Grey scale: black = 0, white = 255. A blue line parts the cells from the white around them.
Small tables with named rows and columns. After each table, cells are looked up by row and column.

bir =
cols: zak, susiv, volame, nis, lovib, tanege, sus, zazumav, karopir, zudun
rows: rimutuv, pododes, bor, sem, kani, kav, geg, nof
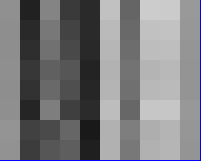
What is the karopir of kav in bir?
198
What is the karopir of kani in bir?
186
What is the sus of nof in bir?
120
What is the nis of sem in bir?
86
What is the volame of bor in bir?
113
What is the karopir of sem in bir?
184
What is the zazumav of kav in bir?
198
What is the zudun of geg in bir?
150
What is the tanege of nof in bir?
177
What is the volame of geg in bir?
74

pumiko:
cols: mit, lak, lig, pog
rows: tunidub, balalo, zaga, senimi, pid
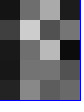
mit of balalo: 63
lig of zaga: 185
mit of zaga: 25
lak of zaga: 111
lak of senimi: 115
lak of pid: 136
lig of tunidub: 170
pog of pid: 105
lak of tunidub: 110
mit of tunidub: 20
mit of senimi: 23

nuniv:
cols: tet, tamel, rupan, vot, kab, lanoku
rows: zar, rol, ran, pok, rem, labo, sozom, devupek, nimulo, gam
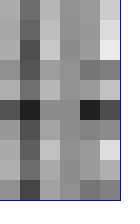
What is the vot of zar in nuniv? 145
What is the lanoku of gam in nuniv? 129
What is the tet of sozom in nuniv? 152
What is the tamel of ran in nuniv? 79
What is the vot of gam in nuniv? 143
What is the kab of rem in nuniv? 154
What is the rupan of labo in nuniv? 140
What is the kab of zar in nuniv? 154

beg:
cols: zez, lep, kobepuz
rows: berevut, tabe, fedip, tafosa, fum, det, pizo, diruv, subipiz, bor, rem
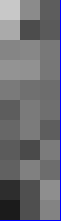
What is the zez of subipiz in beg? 97
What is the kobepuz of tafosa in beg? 119
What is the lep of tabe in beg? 76
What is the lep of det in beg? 122
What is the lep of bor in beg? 79
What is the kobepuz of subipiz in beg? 109
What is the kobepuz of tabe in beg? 90
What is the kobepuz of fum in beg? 109
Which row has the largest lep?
tafosa

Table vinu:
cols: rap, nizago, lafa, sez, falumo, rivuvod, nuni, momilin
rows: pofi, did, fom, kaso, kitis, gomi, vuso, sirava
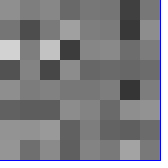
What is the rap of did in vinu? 117
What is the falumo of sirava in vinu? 131
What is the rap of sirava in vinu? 149
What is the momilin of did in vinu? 141
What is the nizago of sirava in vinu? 111
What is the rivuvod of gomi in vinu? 106
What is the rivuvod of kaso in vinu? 106
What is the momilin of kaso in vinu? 108
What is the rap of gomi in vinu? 97
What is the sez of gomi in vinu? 140
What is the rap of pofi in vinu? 143
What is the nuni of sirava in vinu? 163
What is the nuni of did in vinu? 56
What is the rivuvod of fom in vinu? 137
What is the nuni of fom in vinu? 109
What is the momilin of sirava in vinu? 121
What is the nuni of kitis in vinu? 53
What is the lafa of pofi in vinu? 135
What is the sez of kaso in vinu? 140

